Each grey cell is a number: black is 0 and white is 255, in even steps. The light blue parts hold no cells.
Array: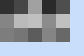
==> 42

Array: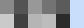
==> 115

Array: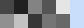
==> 84

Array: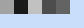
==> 77

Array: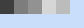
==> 214

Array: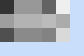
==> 99

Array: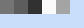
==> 250
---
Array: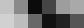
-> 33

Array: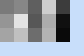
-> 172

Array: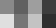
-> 195

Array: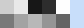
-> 149

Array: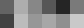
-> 143

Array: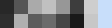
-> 25

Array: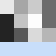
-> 253

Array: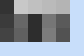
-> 118

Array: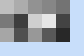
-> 230
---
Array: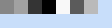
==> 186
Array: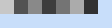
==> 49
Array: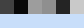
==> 201
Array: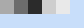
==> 233
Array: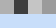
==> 155
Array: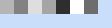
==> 109
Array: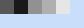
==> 230
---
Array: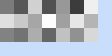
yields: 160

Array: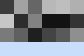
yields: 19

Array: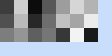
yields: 193

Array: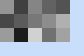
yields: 120

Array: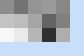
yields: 166

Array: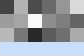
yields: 142

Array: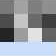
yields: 196
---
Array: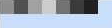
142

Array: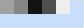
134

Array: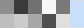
203

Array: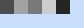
121

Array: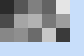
178

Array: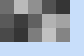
178

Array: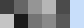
149

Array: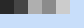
139

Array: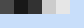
73

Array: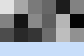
182
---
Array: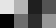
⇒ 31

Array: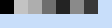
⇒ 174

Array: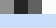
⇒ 97

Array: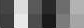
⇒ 89

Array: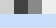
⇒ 137

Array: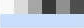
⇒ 166

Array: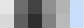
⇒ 66
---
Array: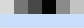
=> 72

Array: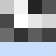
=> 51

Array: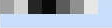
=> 38

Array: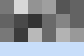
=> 59

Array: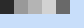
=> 105

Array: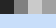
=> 128
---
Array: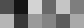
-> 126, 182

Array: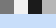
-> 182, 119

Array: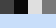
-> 121, 65

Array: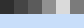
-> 123, 47

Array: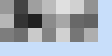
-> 146, 125

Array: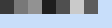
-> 92, 57
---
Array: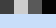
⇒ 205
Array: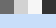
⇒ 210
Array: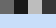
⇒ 24
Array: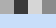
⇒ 57
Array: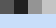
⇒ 32
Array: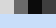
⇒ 106
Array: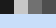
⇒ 199
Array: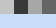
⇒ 57
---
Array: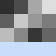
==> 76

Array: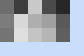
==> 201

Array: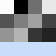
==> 0

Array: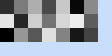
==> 200

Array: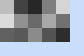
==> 39

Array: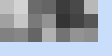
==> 60

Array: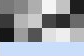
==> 244

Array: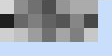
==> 149

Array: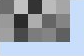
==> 51
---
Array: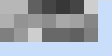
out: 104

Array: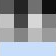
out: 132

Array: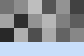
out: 169

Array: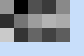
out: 101

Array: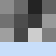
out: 71

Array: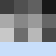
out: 109

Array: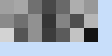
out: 91

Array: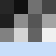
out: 212

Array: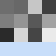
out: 213

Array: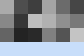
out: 128
